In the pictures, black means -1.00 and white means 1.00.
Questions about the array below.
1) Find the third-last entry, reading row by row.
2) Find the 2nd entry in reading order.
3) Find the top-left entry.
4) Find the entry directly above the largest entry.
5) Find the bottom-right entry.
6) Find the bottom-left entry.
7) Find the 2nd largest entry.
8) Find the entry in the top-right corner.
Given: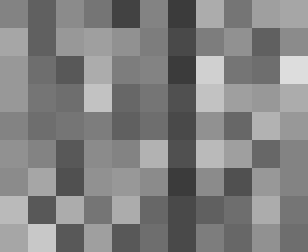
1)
-0.19
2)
-0.25
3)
0.03
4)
0.09
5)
-0.14
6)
0.30
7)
0.63
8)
0.30

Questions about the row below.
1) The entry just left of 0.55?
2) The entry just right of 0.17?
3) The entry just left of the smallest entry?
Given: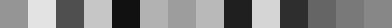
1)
-0.38
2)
0.78
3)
0.55

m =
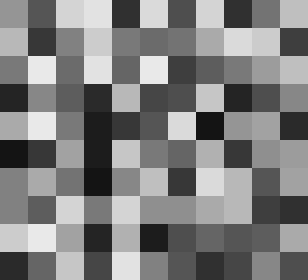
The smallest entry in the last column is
-0.67
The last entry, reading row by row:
-0.39
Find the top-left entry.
0.17
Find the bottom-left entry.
-0.67
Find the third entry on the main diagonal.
-0.16
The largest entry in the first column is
0.60
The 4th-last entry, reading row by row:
-0.62
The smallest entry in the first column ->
-0.84
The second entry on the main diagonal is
-0.57
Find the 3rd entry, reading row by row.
0.66
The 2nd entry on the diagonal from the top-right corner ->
0.60
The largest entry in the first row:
0.77
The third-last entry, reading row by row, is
-0.45
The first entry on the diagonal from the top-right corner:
0.50
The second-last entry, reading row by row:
0.06

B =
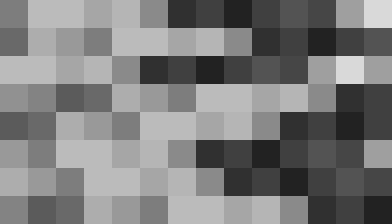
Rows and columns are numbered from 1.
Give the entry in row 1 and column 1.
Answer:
-0.02
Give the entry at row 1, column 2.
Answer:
0.47
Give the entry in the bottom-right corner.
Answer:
-0.73
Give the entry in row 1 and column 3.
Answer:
0.47
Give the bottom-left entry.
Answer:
0.03
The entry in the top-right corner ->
0.70
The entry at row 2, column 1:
-0.18
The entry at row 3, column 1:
0.47
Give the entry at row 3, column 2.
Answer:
0.47
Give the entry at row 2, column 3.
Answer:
0.20

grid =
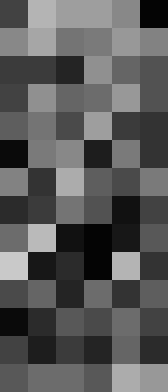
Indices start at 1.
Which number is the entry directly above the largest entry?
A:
-0.15
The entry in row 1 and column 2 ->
0.41
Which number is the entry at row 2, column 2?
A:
0.30
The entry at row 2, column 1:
0.07
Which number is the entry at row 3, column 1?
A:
-0.54
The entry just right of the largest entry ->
-0.82
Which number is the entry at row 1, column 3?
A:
0.24
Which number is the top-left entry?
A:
-0.48
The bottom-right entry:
0.19
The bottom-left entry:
-0.31
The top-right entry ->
-0.97
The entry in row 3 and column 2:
-0.54
